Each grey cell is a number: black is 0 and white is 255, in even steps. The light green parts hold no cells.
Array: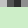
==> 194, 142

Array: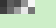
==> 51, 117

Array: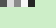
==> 82, 37

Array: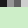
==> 26, 206

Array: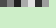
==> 76, 157

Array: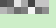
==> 81, 141

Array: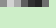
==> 142, 110

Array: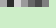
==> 169, 127
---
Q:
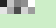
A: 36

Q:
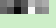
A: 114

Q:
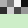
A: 174

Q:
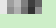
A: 231

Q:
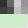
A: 48

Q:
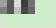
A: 158
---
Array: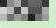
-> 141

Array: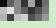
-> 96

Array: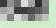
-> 145

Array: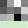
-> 160

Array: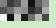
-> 59

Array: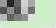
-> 38
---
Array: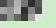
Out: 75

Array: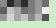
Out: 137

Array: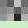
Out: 122

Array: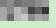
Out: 125

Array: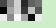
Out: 69

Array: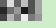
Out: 98

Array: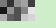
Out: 120

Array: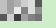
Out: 192

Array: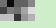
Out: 111

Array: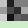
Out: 194
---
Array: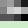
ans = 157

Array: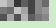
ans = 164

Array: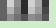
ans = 209

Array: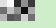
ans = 250

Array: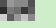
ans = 152

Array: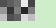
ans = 94
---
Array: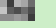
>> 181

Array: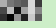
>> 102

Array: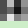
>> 47

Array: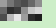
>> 89

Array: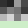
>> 155

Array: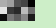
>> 81

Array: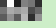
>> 31
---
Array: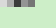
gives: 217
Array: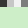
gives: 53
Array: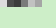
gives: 220
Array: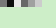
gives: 120
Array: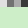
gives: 224
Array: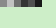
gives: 138
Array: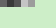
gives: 100
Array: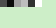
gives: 77
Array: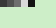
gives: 56
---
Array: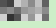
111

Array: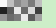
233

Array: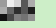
46

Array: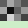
95

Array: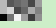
72

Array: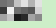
112

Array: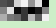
13

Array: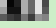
19

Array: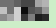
208

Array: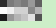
209
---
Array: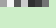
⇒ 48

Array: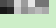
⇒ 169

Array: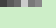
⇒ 203

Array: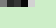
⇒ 54

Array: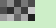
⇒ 105

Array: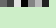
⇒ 132

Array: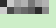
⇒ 89

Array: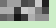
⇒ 174
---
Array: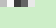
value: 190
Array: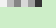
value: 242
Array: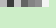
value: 185
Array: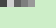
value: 68
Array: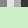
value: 134
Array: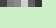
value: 70
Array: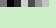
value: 120
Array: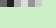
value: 106
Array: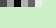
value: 75
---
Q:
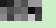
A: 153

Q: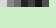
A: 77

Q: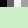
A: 161

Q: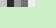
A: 238

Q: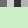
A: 180

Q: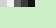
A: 18
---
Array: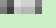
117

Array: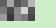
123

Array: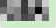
113

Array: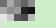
169

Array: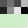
31

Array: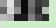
101
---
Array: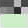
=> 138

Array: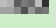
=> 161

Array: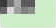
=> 103

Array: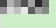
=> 149

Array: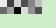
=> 105

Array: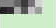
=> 34

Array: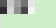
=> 44

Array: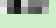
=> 235
